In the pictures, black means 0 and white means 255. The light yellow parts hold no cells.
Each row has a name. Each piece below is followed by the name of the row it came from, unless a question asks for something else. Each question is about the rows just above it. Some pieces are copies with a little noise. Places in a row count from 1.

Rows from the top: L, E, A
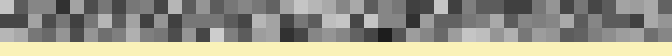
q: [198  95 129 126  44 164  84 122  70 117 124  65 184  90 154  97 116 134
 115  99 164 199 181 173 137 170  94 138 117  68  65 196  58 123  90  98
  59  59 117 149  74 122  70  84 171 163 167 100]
L
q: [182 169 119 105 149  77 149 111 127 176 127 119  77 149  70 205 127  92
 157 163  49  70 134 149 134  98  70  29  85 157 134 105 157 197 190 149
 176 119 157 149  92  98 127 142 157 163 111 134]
A
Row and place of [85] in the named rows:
A, 29
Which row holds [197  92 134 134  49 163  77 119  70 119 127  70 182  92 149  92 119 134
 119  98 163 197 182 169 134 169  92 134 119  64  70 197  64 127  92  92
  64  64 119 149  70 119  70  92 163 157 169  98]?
L
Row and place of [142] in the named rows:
A, 44
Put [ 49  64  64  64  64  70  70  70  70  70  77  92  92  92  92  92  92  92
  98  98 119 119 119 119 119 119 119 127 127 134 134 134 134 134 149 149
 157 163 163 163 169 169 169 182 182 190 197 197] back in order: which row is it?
E

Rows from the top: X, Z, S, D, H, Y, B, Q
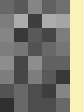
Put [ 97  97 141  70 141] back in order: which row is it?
H
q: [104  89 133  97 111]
X
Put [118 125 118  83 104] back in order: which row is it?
D
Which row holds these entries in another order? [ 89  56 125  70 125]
Y
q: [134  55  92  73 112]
S
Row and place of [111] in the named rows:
X, 5

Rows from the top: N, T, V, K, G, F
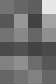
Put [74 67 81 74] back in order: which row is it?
K
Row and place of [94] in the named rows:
N, 3
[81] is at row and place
K, 2
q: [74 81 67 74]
K
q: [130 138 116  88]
G
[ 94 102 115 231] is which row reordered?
N

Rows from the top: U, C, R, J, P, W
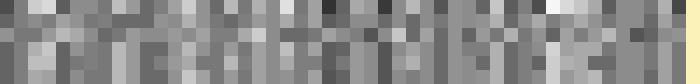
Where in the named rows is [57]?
U, 28
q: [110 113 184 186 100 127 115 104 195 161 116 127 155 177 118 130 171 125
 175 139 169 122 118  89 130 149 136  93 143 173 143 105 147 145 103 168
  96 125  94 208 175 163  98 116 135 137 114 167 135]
P
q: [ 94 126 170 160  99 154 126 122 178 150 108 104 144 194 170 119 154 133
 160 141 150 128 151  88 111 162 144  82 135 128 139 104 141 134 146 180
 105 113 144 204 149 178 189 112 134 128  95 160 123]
W
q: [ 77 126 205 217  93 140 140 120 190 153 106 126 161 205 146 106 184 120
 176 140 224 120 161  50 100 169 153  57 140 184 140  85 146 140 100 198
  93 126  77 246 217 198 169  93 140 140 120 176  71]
U
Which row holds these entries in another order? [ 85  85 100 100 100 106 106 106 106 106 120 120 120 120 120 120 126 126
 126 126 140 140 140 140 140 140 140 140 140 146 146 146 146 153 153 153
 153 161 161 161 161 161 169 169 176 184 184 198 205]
W
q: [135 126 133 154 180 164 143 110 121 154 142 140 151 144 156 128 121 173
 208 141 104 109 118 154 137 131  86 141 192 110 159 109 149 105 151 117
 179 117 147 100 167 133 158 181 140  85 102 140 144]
R
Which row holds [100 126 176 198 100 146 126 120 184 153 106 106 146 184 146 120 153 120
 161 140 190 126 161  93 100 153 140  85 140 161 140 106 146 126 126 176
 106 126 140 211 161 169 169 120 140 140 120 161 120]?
J

